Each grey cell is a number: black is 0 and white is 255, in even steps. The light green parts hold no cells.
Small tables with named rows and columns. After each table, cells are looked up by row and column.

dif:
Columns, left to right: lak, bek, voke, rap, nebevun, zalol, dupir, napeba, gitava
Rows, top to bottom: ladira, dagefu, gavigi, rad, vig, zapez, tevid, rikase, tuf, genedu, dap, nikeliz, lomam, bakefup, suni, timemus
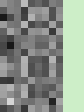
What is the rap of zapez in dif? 117
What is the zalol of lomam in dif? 111
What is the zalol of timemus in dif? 135
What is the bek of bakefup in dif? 142
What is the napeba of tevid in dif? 159
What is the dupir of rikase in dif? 142
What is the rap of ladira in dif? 187
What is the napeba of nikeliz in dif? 129
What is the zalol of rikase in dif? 129
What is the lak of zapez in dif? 83
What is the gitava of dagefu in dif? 140
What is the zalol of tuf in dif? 91
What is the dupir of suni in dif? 130
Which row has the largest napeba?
tuf

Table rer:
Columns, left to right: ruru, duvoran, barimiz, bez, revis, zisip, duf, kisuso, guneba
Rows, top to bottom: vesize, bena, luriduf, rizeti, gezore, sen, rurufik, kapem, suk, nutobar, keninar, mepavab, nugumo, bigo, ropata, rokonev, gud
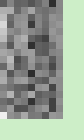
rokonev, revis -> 114
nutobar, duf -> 119
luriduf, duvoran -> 111
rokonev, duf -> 151
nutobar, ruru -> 105
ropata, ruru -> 110
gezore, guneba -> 138
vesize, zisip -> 104
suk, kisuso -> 90
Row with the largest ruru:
gud

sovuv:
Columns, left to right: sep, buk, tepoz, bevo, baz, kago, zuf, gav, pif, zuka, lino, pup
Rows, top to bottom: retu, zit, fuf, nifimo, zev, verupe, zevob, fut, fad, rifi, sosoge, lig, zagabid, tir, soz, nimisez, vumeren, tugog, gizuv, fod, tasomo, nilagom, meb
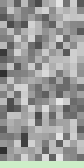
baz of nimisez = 205
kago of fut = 150
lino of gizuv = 198
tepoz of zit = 159
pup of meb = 110
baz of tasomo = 210
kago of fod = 166
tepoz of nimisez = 90

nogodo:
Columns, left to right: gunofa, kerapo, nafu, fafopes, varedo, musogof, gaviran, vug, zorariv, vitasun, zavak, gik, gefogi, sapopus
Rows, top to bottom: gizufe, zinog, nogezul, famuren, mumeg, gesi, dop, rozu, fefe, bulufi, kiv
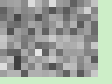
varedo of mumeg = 91
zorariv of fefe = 166
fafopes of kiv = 93
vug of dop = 134
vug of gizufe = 220
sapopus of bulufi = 161

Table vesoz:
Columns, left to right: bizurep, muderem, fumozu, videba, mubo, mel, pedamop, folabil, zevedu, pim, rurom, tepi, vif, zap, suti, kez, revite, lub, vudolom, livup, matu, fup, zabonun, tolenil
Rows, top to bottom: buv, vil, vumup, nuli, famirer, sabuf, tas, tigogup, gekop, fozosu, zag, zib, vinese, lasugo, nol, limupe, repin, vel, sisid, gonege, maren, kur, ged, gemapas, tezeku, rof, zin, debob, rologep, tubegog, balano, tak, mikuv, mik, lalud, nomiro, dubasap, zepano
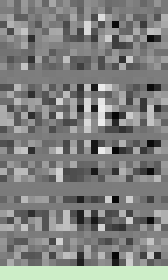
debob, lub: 123
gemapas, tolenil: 153
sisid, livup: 119
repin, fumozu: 89
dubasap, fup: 196
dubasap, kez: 118
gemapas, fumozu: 135
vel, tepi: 115
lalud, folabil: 71
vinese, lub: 124
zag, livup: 123
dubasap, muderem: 121
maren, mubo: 157
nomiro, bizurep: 143
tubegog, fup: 124
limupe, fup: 196

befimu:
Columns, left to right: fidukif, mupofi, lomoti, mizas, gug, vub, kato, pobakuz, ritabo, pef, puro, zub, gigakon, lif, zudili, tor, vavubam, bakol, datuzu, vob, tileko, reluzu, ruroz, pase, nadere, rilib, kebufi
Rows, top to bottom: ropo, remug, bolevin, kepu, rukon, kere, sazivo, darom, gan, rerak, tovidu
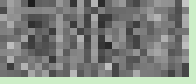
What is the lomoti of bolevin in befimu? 146
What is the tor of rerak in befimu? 191
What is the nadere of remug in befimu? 105
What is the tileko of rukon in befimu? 126
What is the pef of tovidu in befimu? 98
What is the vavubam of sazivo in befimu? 147
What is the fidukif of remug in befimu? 75
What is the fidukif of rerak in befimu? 120
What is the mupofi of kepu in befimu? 170
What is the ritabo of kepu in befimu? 155
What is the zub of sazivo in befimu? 152
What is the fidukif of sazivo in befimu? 116
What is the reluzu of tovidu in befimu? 122
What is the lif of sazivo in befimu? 150
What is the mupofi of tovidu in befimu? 108
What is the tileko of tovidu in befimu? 123
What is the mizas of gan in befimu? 112

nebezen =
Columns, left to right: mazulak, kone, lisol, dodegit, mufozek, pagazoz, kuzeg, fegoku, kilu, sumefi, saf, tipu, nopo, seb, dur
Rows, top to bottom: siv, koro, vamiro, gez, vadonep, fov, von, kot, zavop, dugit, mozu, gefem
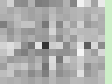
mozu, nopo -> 153
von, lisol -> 205
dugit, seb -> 169
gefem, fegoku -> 181
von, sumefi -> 138
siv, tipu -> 242
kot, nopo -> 181
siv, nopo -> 215
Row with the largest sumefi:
zavop

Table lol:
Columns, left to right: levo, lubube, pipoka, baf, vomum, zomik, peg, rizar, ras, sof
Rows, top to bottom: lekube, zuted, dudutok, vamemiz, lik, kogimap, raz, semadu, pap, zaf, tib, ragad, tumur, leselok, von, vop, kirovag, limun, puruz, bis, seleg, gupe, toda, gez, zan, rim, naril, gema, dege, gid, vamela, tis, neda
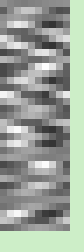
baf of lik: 97
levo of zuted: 96
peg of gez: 251
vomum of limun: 95
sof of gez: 84
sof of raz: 136
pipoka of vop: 132
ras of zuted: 80
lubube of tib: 90

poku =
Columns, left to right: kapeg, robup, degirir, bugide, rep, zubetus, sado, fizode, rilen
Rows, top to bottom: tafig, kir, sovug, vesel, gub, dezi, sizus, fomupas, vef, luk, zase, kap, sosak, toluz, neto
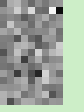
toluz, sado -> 189
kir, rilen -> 12
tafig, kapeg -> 101
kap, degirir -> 162
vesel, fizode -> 143
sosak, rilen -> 124
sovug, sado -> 171
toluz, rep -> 136
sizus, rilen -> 205
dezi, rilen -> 120
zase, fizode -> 150

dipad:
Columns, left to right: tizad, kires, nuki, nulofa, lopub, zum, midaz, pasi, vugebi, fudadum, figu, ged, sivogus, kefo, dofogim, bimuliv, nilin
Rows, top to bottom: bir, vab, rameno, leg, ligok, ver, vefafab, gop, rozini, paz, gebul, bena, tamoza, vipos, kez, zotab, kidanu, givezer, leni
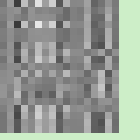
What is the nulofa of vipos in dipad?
106
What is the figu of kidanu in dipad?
132
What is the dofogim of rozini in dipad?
90
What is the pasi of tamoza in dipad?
119
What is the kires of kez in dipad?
141
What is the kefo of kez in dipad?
118
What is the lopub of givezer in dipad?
138
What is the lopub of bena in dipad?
145
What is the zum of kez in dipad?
126
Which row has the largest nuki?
vipos

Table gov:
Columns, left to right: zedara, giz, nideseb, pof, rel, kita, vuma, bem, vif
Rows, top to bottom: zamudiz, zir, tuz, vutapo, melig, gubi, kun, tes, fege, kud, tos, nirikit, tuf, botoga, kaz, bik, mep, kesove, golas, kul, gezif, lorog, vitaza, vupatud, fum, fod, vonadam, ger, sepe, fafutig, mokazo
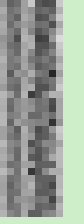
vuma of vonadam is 94
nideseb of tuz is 99
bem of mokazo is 137
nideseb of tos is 150
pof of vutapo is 155
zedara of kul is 161
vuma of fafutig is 105
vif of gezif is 163
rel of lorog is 121
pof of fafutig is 161
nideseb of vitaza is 104
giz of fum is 154
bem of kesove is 51
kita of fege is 106
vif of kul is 194
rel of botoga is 60

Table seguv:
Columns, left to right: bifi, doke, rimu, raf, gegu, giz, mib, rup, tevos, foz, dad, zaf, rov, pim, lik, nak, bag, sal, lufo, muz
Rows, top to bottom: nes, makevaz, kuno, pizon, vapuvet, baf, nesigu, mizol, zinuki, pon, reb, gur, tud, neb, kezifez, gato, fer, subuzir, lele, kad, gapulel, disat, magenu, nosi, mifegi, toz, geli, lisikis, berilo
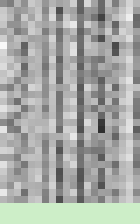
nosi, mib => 139
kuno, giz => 202
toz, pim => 163
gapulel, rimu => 172
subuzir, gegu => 181
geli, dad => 153
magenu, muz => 128
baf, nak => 166
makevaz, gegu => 178
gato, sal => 169
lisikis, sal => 175
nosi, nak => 154

